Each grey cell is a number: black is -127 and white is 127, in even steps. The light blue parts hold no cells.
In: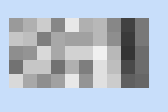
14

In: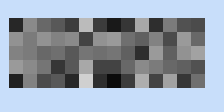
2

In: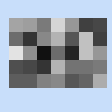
99

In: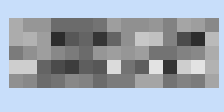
-4

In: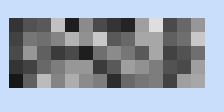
-53

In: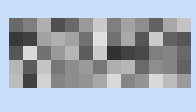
-41
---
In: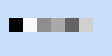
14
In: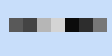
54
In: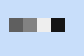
110
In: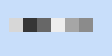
-24
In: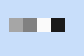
122
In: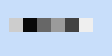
-24
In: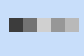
80
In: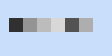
60
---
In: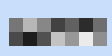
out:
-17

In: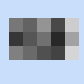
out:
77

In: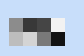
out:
114

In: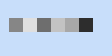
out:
-82

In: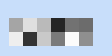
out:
-19

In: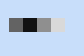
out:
89

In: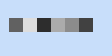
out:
-62
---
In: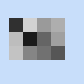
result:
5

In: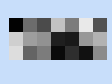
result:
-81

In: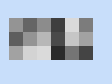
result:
-85

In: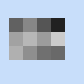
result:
15

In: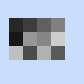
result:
-51

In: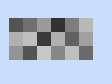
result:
7

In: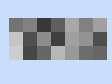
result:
25

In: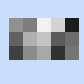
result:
40

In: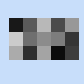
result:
36

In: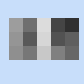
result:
72
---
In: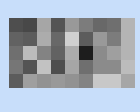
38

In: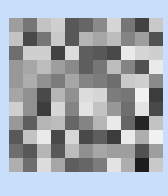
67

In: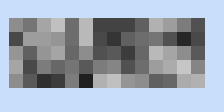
37

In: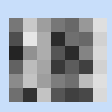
30

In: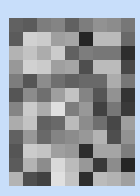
-2

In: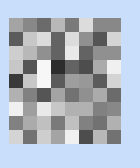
-20

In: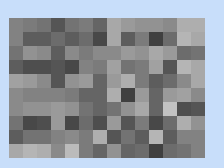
-12

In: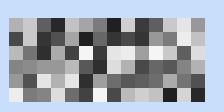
-32

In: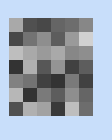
-55
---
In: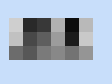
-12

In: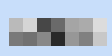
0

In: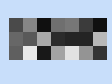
20

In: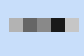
-102

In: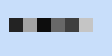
-64

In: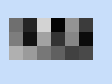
-62

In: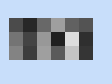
68

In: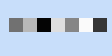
122

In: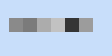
-74

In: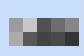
-54
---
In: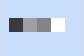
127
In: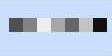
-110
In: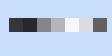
-30
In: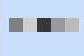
58
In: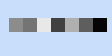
-122
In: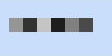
-53
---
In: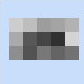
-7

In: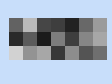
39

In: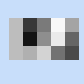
83

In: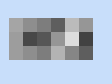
-2

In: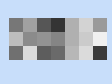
-34

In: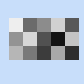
-67
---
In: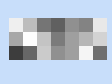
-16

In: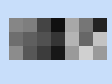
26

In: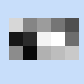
73

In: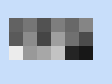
-104

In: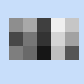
-42

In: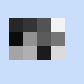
91

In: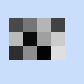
95

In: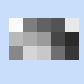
-71

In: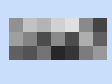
25

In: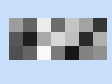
16
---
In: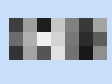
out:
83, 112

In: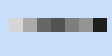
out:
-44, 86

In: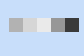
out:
106, 106

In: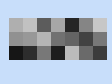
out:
-14, 71

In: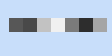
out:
112, 112

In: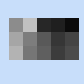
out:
-38, 65

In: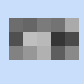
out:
57, 63

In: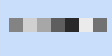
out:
-33, 107

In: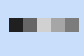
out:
81, 81

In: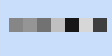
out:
64, 87
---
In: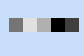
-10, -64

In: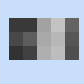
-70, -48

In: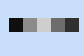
-112, -79

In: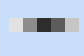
98, 70

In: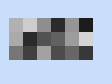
49, -71

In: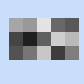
38, -1

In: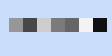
22, -110
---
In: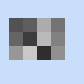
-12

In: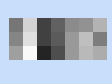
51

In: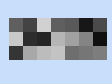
-53

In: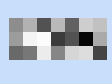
65

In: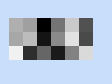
-46

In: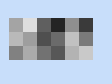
-69
